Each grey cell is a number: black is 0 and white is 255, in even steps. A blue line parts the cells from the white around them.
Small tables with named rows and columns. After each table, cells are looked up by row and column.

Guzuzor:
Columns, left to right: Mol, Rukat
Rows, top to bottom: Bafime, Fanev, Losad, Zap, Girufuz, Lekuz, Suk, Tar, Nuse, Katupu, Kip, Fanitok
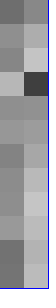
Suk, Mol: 131
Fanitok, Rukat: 187
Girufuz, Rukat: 145
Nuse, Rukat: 197
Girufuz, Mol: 143
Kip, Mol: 114
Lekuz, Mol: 151
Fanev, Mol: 143
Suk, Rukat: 167
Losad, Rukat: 196
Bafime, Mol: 110
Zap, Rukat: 63
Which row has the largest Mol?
Zap

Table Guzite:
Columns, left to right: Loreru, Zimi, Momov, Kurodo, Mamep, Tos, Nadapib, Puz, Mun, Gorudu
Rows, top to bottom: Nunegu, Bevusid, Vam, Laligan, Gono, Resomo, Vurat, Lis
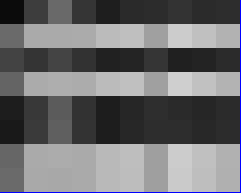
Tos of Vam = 36
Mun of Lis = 190
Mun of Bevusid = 192
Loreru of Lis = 106
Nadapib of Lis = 159
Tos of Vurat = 190
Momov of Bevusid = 170
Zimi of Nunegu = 61

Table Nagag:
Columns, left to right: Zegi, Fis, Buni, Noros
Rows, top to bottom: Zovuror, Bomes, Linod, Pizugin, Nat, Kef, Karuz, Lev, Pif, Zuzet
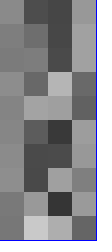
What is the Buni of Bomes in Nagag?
71
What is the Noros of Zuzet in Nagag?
101
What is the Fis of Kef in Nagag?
92
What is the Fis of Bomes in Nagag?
110
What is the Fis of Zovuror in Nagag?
77
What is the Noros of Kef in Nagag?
157
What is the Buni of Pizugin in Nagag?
181
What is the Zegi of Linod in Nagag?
123
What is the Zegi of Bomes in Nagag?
126
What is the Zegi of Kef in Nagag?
134

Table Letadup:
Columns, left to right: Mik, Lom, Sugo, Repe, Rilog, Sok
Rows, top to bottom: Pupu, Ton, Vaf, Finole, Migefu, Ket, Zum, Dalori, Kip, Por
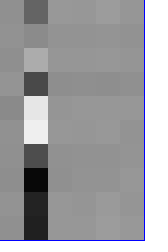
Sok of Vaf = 149
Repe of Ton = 147
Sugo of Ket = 151
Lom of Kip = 35
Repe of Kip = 149
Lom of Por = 32
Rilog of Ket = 152
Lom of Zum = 77
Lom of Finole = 73
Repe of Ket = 150
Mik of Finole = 148
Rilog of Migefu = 151
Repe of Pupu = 151
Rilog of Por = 156
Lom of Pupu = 100
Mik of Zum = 144

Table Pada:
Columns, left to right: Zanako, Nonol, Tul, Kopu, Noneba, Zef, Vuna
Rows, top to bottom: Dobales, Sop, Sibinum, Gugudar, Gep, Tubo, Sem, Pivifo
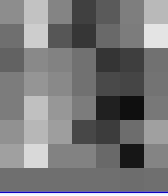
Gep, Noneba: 33
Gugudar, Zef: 69
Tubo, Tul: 158
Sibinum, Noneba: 52
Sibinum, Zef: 62
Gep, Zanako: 124

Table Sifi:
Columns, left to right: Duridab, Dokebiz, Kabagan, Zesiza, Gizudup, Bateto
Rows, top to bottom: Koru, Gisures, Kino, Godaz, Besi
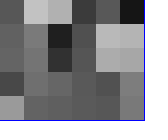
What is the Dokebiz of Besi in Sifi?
99
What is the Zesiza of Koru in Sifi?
59
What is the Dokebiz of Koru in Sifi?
194
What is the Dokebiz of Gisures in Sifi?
122
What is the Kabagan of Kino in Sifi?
49
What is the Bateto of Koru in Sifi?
21
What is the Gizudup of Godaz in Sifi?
81
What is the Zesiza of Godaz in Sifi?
89
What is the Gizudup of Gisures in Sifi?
185
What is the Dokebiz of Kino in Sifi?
116
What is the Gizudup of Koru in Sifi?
88
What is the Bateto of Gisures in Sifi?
180
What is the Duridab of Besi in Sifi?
154
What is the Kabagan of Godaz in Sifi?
102
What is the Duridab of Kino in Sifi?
100
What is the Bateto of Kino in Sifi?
167
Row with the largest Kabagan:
Koru

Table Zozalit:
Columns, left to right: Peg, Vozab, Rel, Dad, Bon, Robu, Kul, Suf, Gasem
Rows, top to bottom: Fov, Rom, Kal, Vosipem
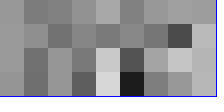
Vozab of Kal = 113
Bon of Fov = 168
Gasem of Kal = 181
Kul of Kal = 164
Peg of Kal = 154
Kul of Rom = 118
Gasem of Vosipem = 183
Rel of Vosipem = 150
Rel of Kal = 150
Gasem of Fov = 157
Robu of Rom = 136
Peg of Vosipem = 149
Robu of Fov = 129
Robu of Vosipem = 28
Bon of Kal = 201
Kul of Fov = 152
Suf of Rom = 75
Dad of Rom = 134

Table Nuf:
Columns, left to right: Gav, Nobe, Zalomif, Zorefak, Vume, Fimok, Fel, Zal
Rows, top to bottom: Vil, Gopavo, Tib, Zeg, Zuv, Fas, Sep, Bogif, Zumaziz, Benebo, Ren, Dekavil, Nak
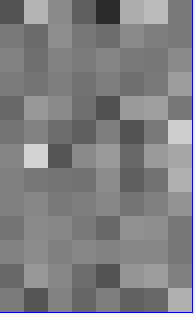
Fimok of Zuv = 155
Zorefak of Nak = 101
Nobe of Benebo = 137
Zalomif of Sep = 86
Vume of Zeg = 126
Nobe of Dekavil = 152
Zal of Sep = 167
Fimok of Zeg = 112
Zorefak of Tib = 124
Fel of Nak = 104
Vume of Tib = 132
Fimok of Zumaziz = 117
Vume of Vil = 42

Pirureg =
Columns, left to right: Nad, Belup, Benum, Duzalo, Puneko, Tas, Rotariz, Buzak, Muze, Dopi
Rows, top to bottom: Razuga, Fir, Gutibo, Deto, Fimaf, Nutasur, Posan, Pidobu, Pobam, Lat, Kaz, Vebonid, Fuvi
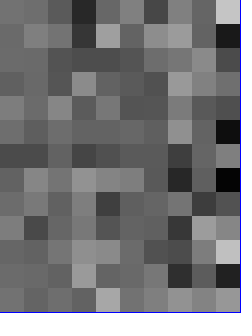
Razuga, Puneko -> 103
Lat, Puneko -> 84
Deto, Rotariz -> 81
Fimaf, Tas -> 84
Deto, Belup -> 105
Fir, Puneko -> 159
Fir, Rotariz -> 141
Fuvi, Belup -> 100
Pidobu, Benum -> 116
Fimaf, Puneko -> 119
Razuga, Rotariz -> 71
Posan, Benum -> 98
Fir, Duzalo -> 54
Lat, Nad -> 125
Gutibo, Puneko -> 77
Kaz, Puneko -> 138
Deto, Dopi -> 111
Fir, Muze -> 99
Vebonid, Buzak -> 47
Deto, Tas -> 90
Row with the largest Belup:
Pidobu

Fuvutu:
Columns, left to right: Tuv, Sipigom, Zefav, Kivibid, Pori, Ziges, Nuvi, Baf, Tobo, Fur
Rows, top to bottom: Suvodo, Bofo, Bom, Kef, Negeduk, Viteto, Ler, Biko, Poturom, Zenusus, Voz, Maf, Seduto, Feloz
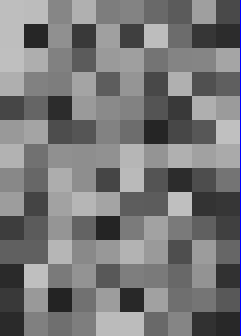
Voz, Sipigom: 96
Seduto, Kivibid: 113
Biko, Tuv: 136
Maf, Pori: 88
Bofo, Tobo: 54
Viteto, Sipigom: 164
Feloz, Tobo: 49
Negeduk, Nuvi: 84

